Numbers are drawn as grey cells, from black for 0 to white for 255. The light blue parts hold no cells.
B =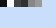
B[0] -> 16
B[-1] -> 154
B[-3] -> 49

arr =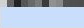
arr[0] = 209
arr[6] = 59
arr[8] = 136
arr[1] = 98

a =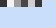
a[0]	51
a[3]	71
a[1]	242

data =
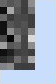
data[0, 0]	102
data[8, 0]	45
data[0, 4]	140
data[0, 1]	86
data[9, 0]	131
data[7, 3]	69
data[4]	[16, 140, 96, 78, 140]
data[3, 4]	62
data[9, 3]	61
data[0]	[102, 86, 96, 64, 140]
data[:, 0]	[102, 16, 102, 16, 16, 73, 160, 16, 45, 131]
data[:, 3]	[64, 62, 72, 82, 78, 69, 68, 69, 78, 61]
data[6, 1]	86
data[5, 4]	218

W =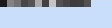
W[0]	25
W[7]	196
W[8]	82
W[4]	84

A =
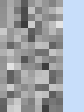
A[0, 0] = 140
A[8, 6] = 143
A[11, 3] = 173
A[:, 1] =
[169, 175, 176, 175, 151, 151, 103, 194, 172, 226, 96, 97, 205, 100, 170, 200]
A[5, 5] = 159
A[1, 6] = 155
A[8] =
[146, 172, 158, 85, 128, 175, 143, 127, 149]
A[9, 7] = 174
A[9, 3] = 140
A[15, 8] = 121
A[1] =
[144, 175, 120, 75, 192, 127, 155, 177, 203]
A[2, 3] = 78
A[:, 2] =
[147, 120, 157, 108, 168, 186, 134, 160, 158, 192, 131, 125, 156, 131, 200, 210]
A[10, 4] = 159
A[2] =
[146, 176, 157, 78, 130, 173, 141, 130, 153]
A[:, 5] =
[172, 127, 173, 113, 119, 159, 192, 112, 175, 129, 187, 195, 111, 199, 184, 174]
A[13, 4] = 159
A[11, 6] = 193
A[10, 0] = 159
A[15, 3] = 134
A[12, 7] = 195
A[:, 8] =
[158, 203, 153, 228, 154, 134, 124, 177, 149, 162, 125, 136, 185, 125, 107, 121]
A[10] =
[159, 96, 131, 183, 159, 187, 193, 106, 125]
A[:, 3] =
[92, 75, 78, 60, 178, 145, 176, 150, 85, 140, 183, 173, 139, 176, 148, 134]
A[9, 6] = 60
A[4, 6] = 152
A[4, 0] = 201
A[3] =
[148, 175, 108, 60, 205, 113, 161, 190, 228]

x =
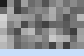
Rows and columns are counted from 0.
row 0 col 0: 29
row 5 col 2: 107
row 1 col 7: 173
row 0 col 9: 114
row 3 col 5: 88
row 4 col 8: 135
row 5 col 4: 145
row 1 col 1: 172
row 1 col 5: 138
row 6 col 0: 183
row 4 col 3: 170
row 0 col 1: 143
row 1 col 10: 99
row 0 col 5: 123
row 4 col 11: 159
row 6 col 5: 97
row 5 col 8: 181
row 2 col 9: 80
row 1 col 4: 124
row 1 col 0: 107
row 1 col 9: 148
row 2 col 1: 163
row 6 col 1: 166
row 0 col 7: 129
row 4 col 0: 169

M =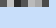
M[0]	87
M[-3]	186
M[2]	44

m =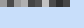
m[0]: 155
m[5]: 83
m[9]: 70
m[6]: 194

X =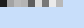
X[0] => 29
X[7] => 234

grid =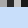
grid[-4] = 169
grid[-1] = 26
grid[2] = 194
